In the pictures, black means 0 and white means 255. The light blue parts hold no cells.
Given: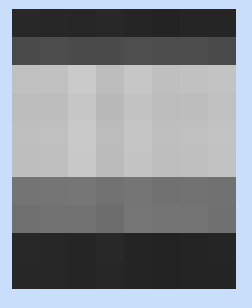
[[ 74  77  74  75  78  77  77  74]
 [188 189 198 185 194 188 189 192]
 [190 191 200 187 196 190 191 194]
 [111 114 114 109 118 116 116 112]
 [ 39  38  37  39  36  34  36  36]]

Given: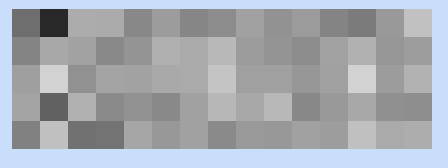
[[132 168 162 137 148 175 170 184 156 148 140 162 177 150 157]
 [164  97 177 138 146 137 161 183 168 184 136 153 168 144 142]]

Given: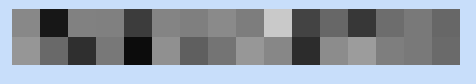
[[150 105  47 120  12 144  95 116 151 135  44 140 156 126 121 106]]

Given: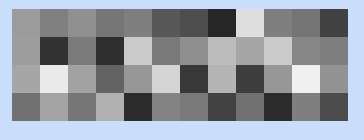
[[157  50 123  47 202 121 143 188 165 202 134 126]
 [113 163 118 177  43 131 122  66 113  43 127  76]]

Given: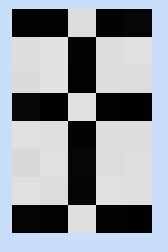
[[221 226   3 221 225]
 [  7   1 225   2   1]
 [216 224   6 221 223]
 [  4   2 223   3   1]]

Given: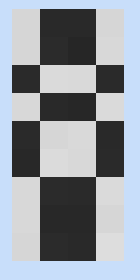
[[214  43  38 216]
 [216  41  39 218]
 [ 40 219 216  42]
 [216  40  40 214]]

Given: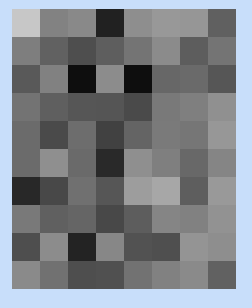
[[126  97  78  94 116 139  93 116]
 [115  95  86  85  74 121 127 144]
 [107 143 106  41 143 127 104 133]
 [121  96 101  72  93 133 129 146]
 [138 113  78  80 114 129 138  97]]

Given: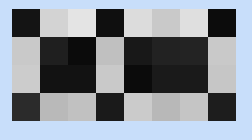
[[201  31  11 192  24  34  35 201]
 [ 43 185 193  26 203 184 197  29]]
